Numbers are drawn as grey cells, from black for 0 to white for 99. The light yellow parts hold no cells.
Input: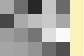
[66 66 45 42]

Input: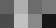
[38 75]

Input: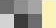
[42 23]

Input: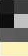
[11 75]

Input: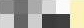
[54 39]

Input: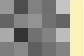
[59 52 44 44]

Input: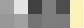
[62 62]
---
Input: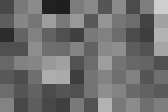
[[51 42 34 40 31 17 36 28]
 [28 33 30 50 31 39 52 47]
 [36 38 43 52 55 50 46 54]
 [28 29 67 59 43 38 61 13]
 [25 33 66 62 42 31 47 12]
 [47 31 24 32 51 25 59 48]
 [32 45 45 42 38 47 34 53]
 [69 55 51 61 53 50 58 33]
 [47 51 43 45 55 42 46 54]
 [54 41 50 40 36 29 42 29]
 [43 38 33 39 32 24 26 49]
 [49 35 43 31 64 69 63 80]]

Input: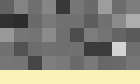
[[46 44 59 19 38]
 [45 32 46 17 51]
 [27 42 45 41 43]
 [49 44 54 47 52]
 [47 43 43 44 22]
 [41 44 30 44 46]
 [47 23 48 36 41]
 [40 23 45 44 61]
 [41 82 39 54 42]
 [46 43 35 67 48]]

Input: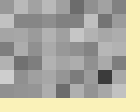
[[56 80 69 49 64 75 59]
 [57 56 44 67 65 52 72]
 [58 62 49 56 60 52 63]
 [67 65 69 66 69 55 72]
 [42 58 64 59 62 50 62]
 [68 48 67 56 77 50 42]
 [57 60 56 51 69 74 56]
 [65 23 66 71 65 45 63]
 [75 65 49 69 67 60 50]]

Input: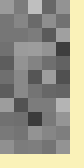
[[56 47 44 61 36 43 36 44 46 46 60]
 [48 45 43 32 53 53 57 60 46 52 48]
 [49 57 23 48 45 33 51 61 48 41 74]
 [45 52 47 48 40 61 43 57 35 55 40]
 [57 49 58 70 39 31 38 24 62 44 57]]

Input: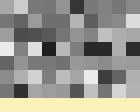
[[46 54 39 91 61 46 65]
 [19 68 57 50 30 39 79]
 [64 81 47 86 31 60 47]
 [61 49 47 12 35 43 46]
 [59 73 44 71 46 43 57]
 [33 64 59 49 57 70 21]
 [74 91 57 16 51 37 47]
 [45 24 54 16 74 51 50]
 [82 39 61 67 67 53 46]
 [69 68 60 17 65 85 53]]

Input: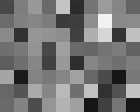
[[41 40 64 36 43 53 42 28]
 [51 33 10 43 47 19 50 49]
 [30 66 51 52 57 58 52 59]
 [58 52 47 25 28 57 48 41]
 [69 72 52 59 62 55 23 76]
 [62 43 63 18 41 25 24 17]
 [ 8 75 40 52 40 68 55 45]
 [25 19 29 47 45 83 94 60]
 [46 32  9 43 48 20 53 52]
 [ 9 75 47 49 38 74 54 39]]
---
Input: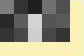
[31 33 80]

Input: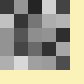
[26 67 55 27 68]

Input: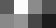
[32 27]

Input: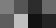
[41  7]

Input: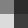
[17 85]

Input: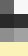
[96 16]

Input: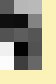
[72  5 32]

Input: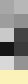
[71 61]

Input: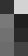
[82 47]
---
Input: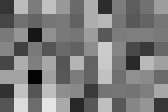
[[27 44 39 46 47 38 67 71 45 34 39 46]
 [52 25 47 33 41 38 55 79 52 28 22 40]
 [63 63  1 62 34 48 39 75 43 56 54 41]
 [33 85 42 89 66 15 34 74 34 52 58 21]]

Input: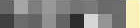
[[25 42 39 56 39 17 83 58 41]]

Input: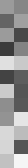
[[39 62]
 [23 51]
 [26 36]
 [55 34]
 [84 73]
 [75 95]]

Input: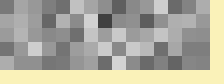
[[64 68 61 40 69 54 81 25 54 56 36 56 68 69 59]
 [45 59 80 59 45 61 66 79 53 78 72 43 65 49 49]]

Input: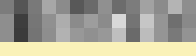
[[55 24 46 56 67 54 61 54 84 45 77 58 43 53]]

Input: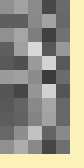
[[37 37 53 63 40]
 [37 62 84 34 59]
 [60 62 54 23 42]
 [34 39 53 64 40]
 [40 55 75 39 53]]

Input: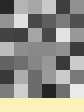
[[57 87 28 37 48 31]
 [73 55 53 53 56 23]
 [22 67 42 60 79 47]]

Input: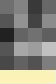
[[33 57 26 54]
 [33 65 61 75]]
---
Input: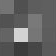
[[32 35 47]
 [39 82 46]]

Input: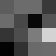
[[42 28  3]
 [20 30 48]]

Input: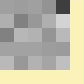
[[68 50 59]
 [50 71 69]]

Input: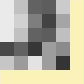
[[91 81 49]
 [91 75 38]]

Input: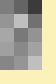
[[58 74 44]
 [65 47 57]]

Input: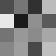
[[90 10 56]
 [45 59 54]]
